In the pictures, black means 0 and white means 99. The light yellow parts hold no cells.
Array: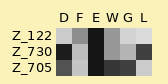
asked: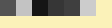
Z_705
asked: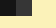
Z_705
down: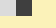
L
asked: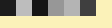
Z_730

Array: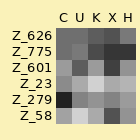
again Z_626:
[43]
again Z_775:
[21]
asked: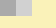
Z_23
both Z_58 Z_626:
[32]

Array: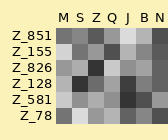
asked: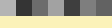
Z_128
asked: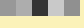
Z_826
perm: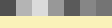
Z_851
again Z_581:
[56]
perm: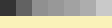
Z_826
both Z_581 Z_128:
[20]

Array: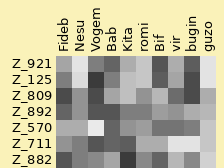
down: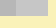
guzo
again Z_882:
[53]
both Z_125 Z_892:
[49]
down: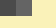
Fideb
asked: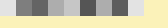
Z_921

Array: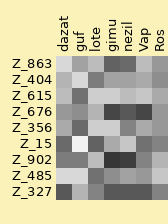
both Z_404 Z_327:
[70]
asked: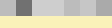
Z_615
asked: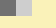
Z_615
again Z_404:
[63]

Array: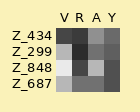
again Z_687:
[44]
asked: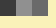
Z_434
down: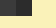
R
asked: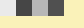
Z_848

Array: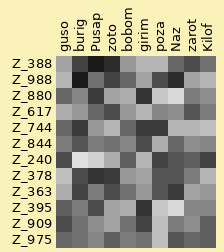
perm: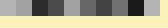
Z_988
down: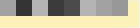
girim

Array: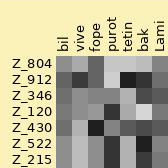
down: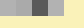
tetin
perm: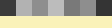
Z_215
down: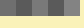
Lami
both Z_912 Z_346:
[43]
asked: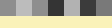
Z_215
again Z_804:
[77]

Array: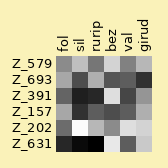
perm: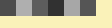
Z_693
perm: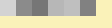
Z_579
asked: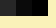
Z_631
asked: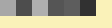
Z_693
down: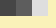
val

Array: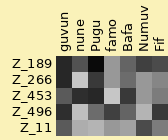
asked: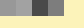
Z_11
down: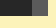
guvun
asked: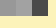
Z_11
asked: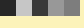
Z_453
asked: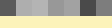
Z_11
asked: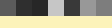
Z_453

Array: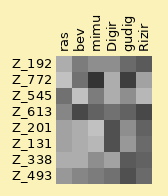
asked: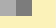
Z_192
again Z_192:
[55]
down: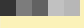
mimu
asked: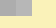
Z_131
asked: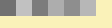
Z_545

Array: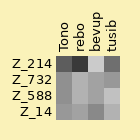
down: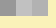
tusib
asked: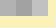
Z_588
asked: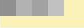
Z_588
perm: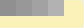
Z_732

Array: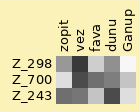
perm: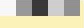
Z_298
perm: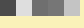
Z_243

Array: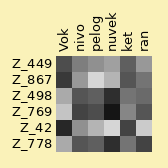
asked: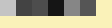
Z_769
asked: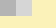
Z_42

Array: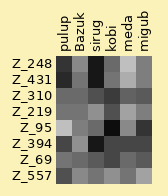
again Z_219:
[45]
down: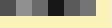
sirug
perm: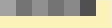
Z_557
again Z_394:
[27]
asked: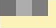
Z_431
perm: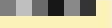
Z_248

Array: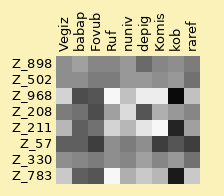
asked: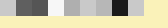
Z_783
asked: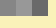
Z_898
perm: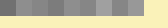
Z_330
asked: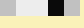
Z_968

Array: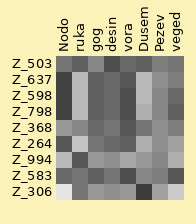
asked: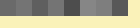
Z_583
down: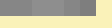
Pezev
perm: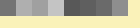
Z_264
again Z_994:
[59]
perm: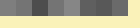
Z_583
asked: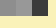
Z_306

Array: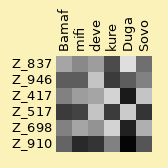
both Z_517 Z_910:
[20]
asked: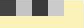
Z_517
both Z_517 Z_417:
[76]
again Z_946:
[36]
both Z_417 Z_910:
[50]
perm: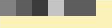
Z_946
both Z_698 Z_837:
[64]

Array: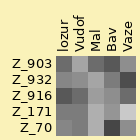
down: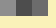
Vaze
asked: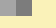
Z_932
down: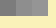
Bav
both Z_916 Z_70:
[55]
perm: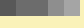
Z_903
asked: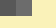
Z_916

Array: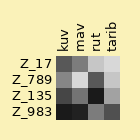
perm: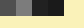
Z_983
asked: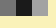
Z_135
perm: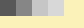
Z_789
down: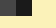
kuv
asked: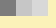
Z_17
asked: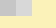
Z_17
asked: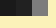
Z_983

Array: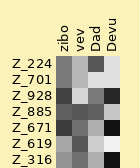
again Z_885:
[37]
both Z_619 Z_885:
[34]
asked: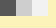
Z_619
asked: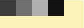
Z_671
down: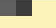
zibo
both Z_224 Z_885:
[34]

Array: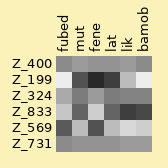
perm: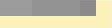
Z_731
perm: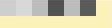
Z_569

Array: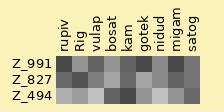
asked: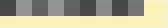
Z_991
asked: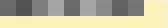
Z_827
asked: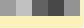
Z_494
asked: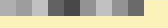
Z_494

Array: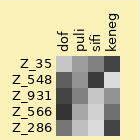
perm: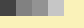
Z_931
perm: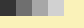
Z_566
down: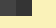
dof
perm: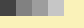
Z_35
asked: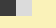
Z_548

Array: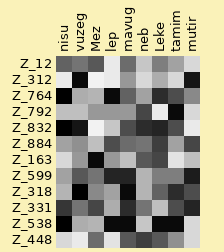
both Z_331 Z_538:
[67]
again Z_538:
[4]
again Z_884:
[63]
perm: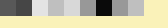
Z_163
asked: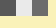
Z_12
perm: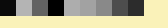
Z_764
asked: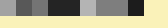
Z_599

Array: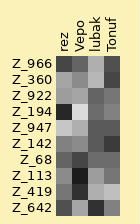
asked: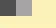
Z_642
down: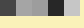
rez
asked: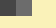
Z_68

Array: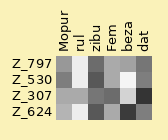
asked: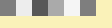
Z_530
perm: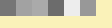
Z_797
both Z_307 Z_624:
[66]
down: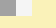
beza
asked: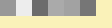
Z_797

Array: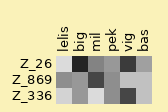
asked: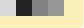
Z_26
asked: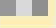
Z_336
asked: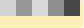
Z_336
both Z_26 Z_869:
[59]
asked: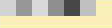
Z_336
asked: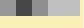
Z_869

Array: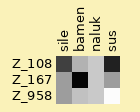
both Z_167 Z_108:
[78]
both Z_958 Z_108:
[78]
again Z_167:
[61]

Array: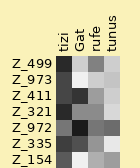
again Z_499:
[80]
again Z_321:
[54]
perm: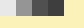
Z_335
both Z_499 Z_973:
[80]
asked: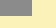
Z_321

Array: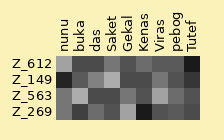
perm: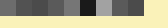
Z_612
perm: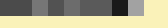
Z_612
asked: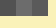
Z_612
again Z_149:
[29]
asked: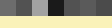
Z_269
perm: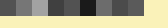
Z_269
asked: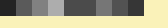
Z_149

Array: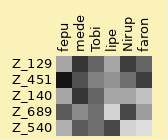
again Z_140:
[64]
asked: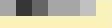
Z_140
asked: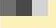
Z_540

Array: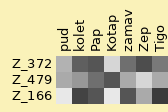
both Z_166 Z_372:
[33]
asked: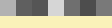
Z_372
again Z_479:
[66]

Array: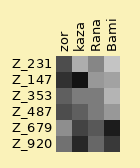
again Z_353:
[48]
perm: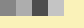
Z_231

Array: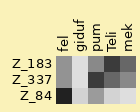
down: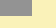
fel
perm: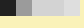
Z_84
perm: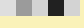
Z_84
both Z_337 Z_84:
[86]
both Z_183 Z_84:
[86]

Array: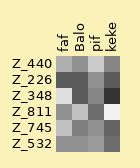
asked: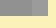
Z_532
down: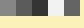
keke
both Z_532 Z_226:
[56]
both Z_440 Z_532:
[56]
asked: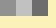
Z_811
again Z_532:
[56]
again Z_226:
[35]

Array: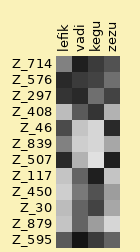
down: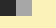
zezu
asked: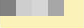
Z_839
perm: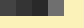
Z_297
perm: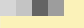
Z_879

